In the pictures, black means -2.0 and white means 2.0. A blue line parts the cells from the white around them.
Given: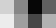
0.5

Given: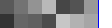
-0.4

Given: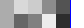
-0.4

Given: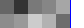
0.4

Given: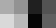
0.9

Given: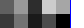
-0.2

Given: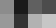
-1.2

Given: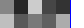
-0.6
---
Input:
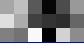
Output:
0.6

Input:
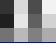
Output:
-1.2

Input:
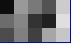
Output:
-1.8

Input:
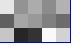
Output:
1.6

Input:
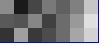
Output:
0.2

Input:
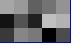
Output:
0.6

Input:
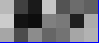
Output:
0.9

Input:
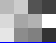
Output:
0.9

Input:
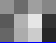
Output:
0.3

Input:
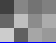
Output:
-1.0
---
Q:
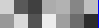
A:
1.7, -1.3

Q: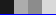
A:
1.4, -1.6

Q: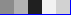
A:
1.8, -1.5

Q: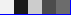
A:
1.8, -1.6

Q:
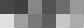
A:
1.5, -1.0

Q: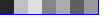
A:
1.5, -1.4

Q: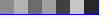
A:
1.1, -1.4
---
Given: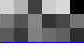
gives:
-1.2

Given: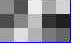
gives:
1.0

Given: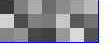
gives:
1.1

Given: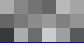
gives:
0.4

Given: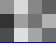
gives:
0.5

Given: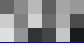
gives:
-0.3

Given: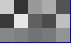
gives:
-0.5

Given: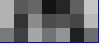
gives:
-0.7

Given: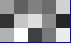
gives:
1.5
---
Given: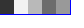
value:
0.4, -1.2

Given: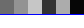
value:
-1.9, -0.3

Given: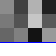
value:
-1.5, -0.4

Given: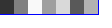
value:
0.8, -1.2

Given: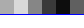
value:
-0.5, 0.7

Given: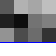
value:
1.0, 0.3
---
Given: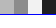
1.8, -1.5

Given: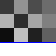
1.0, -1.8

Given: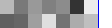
1.7, -1.2

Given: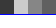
1.2, -1.1

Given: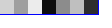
1.7, -1.8

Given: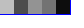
1.0, -1.8

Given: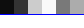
1.9, -1.8

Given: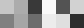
1.9, -1.3

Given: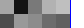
1.0, -1.7
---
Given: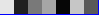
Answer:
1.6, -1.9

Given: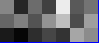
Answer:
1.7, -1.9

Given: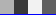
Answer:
1.8, -1.1

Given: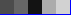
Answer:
1.3, -1.7

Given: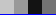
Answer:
1.1, -1.7

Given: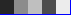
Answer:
1.7, -1.4

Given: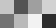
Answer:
1.8, -1.3
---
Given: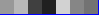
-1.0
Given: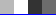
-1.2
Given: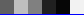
0.0
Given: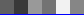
0.4
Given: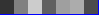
1.2
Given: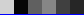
-0.5
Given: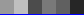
-0.8
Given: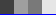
-0.1
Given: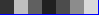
-0.5
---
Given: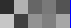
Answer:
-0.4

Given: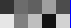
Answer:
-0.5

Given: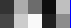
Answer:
-0.3

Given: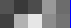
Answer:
-0.8

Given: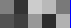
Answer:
1.2

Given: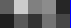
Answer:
0.0
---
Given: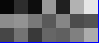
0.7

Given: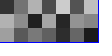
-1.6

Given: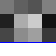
-1.1

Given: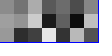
-0.7

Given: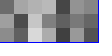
-0.7

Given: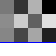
-1.5

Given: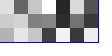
1.7
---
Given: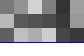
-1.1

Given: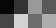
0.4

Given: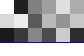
0.3

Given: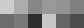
0.3

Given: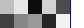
1.3

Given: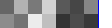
-0.9

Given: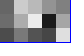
-1.6

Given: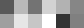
0.8

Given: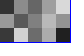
0.9

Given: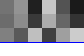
-0.4
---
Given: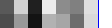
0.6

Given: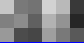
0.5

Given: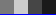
1.2

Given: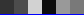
-1.8

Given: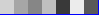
-1.1

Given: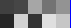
-1.2
